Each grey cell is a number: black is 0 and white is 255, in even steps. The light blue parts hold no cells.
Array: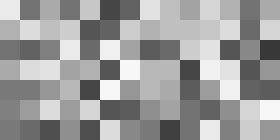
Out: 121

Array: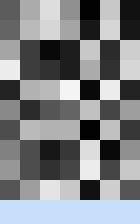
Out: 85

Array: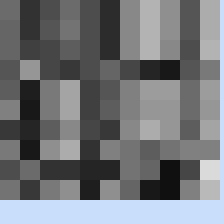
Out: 115

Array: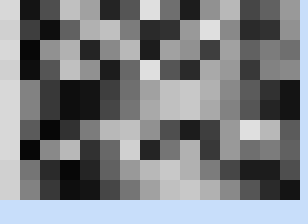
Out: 208

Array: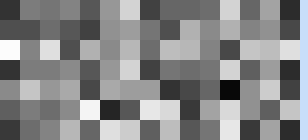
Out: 57

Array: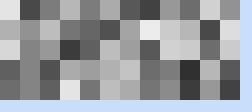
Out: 109
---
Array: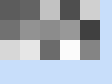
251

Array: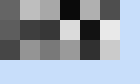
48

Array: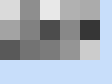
149

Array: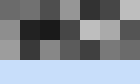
121

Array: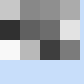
62

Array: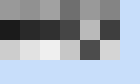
76
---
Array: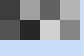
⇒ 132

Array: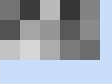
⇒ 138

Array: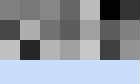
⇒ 128

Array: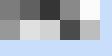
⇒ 189

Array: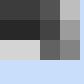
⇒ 156

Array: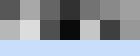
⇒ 152

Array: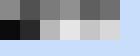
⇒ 215

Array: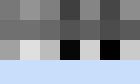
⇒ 90

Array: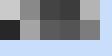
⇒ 124

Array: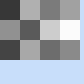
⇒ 251
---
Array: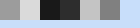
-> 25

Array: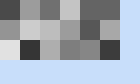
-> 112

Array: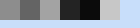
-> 163

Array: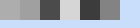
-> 75

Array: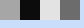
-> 227

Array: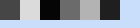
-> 5

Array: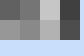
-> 198

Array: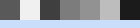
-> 63

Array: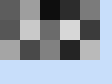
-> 14
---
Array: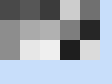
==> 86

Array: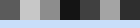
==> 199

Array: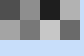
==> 142

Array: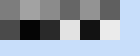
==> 162

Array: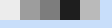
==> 157

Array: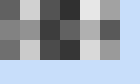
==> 209

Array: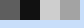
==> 17
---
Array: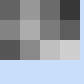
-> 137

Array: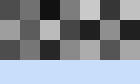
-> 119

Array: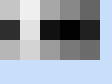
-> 211

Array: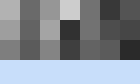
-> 91

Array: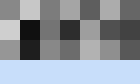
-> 30

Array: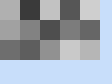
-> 94
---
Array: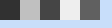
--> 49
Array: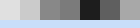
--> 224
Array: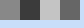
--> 136
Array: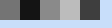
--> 116
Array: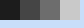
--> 28
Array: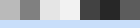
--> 186
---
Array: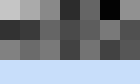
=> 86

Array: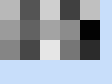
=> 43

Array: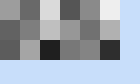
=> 46

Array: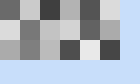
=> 70

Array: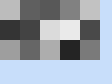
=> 122

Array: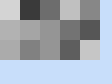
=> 198
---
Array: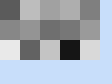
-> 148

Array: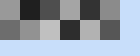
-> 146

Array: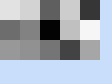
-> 130

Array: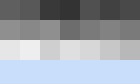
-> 136

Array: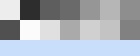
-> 251

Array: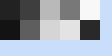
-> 94

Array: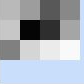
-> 5

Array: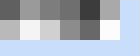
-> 244

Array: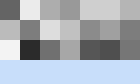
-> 125
